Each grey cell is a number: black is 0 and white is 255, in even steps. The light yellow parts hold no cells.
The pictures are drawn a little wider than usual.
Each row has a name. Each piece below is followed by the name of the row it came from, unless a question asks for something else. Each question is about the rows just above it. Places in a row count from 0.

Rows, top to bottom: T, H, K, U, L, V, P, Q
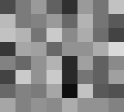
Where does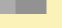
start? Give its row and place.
Q, 4
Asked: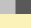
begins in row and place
P, 5
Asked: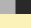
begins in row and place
L, 3
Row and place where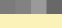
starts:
H, 1
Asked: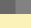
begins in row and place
P, 0
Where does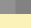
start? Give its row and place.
Q, 6

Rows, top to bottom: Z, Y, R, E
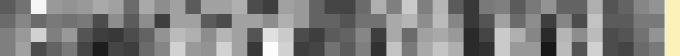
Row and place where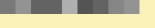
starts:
Z, 34
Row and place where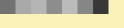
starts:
Y, 24
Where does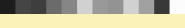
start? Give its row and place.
E, 6
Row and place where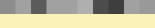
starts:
Z, 10
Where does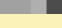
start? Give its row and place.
Z, 13

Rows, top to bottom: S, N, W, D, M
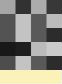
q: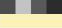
M
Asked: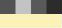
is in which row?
W

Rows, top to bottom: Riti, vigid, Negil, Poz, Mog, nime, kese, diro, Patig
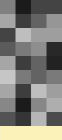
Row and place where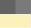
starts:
nime, 2
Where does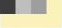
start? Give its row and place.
kese, 1
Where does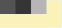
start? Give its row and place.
Patig, 0
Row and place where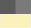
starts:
Poz, 0
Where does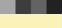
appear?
Mog
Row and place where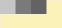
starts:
nime, 0

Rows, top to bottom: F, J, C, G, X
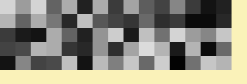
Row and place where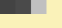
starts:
X, 2
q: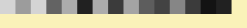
F
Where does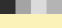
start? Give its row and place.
G, 7
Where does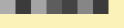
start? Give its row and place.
F, 6
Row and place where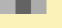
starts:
J, 0
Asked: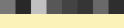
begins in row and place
J, 3
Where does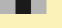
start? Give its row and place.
G, 10

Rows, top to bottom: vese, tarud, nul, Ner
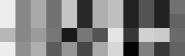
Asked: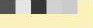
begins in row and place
nul, 6
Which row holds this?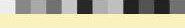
vese
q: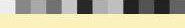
tarud
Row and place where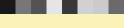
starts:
nul, 4

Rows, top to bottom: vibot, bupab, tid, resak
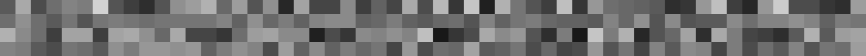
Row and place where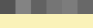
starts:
bupab, 30
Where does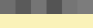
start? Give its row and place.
bupab, 2

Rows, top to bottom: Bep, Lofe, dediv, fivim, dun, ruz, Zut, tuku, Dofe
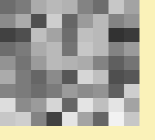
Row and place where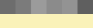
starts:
Zut, 2
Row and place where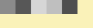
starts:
ruz, 3

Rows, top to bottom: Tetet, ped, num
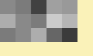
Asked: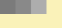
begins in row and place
num, 0
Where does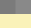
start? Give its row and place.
num, 0
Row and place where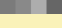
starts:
num, 0
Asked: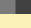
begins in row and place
Tetet, 1

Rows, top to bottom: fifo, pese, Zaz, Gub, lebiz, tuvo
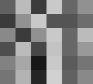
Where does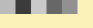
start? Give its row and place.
fifo, 1
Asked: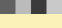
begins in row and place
fifo, 0
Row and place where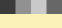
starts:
Zaz, 1

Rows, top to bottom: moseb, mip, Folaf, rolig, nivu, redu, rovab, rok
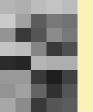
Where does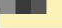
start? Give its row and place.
rok, 1
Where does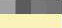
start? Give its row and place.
mip, 1
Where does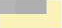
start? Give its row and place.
nivu, 2
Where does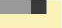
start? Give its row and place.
redu, 0
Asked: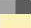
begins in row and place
mip, 1

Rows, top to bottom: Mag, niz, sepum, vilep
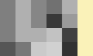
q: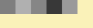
niz
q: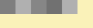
Mag
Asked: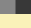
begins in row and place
niz, 2
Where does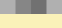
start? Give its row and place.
Mag, 1
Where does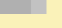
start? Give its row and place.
sepum, 1

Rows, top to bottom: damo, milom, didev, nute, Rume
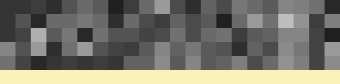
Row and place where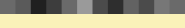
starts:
damo, 5
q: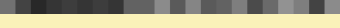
Rume
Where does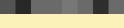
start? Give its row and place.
milom, 1

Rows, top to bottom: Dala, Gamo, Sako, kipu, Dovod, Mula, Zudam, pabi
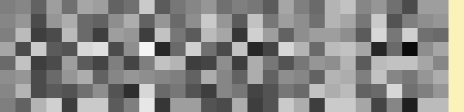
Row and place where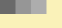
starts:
Mula, 3
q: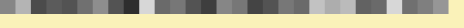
Zudam
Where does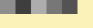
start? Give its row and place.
Dovod, 14
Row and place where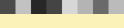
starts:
kipu, 14
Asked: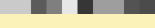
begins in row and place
pabi, 5
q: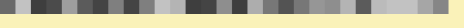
Dovod

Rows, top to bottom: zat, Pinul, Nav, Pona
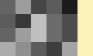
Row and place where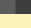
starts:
Pona, 2
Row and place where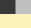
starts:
Pinul, 1
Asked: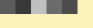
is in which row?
Pinul

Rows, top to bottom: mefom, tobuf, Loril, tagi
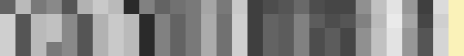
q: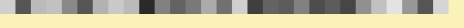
Loril
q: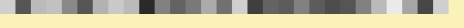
tobuf
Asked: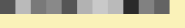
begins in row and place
tagi, 1
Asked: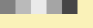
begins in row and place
tobuf, 23
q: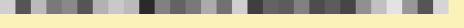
tagi
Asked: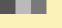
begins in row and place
tagi, 1

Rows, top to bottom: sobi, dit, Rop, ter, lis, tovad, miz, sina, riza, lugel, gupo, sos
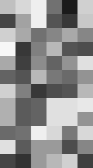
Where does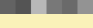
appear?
tovad
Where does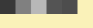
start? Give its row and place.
ter, 1

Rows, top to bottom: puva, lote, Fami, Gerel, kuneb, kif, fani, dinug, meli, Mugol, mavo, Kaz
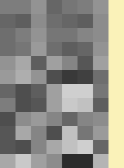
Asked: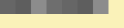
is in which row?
lote
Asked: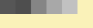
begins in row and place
mavo, 0
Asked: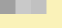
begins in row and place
dinug, 3
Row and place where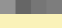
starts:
puva, 2
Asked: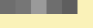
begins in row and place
Gerel, 0
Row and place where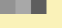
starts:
kuneb, 0
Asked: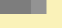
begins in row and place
puva, 0

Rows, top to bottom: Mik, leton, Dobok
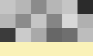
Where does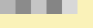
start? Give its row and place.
leton, 0
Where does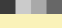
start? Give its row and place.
Dobok, 0
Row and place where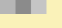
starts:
leton, 0
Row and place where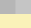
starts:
Mik, 3
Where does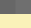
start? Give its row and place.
Dobok, 3
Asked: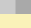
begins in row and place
Dobok, 1

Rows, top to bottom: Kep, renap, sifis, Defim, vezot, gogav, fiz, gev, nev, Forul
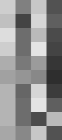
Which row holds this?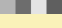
gev
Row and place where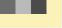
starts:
sifis, 1
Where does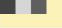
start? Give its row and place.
renap, 1
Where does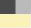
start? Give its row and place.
nev, 2
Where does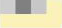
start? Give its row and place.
Kep, 0
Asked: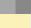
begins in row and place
Forul, 0

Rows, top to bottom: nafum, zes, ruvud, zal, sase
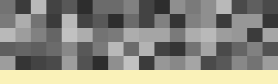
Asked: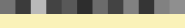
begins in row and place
zes, 2
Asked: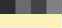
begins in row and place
zes, 7
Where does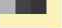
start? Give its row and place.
zal, 9
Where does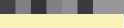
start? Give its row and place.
zes, 9
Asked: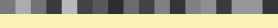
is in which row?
zes
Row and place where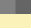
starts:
ruvud, 2

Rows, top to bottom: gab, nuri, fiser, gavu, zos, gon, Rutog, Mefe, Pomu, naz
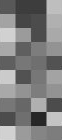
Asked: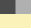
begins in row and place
nuri, 2
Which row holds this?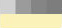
naz
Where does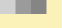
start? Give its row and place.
naz, 0
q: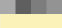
gavu
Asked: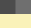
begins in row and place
Pomu, 0

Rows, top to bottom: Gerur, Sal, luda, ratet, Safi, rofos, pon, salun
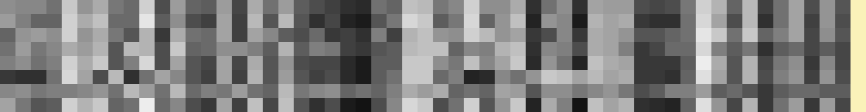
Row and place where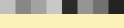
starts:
Safi, 30
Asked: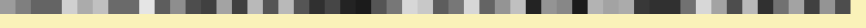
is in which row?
Sal
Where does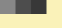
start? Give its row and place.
salun, 11

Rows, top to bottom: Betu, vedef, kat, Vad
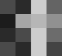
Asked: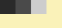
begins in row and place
kat, 0
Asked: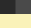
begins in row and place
kat, 0
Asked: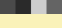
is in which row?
Betu

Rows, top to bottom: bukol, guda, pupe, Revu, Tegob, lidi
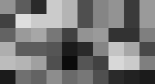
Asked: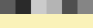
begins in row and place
bukol, 1
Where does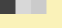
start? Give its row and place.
Tegob, 6

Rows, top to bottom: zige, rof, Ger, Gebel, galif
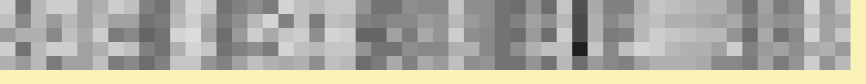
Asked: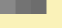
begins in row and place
Ger, 31
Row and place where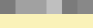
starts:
galif, 3
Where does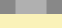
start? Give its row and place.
Gebel, 28
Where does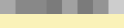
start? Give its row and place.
galif, 45
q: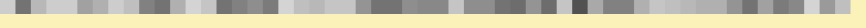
zige

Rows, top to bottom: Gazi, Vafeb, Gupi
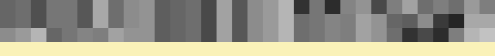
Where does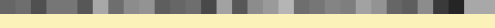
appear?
Vafeb
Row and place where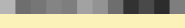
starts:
Gupi, 18

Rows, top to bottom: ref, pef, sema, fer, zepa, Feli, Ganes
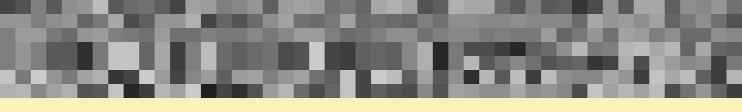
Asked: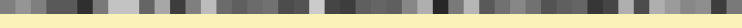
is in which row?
zepa
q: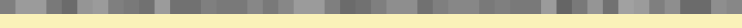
sema
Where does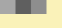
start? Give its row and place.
ref, 42
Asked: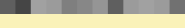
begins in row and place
ref, 10

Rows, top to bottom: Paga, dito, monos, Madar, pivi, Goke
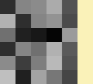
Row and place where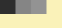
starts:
dito, 1
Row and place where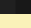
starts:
monos, 1
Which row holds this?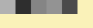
dito

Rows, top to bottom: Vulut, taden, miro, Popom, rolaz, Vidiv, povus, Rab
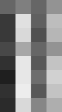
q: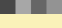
Popom
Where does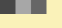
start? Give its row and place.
Popom, 0

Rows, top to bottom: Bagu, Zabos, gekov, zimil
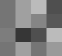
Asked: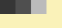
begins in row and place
gekov, 1
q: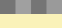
zimil
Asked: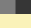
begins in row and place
gekov, 0
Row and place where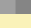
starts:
Zabos, 1
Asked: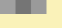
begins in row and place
zimil, 1
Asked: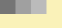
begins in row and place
Bagu, 0
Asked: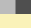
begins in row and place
Bagu, 2

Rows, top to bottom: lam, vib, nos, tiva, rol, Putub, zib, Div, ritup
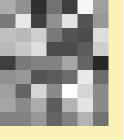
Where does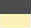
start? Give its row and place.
tiva, 3
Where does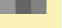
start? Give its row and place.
ritup, 2
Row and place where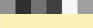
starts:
lam, 1
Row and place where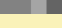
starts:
rol, 2

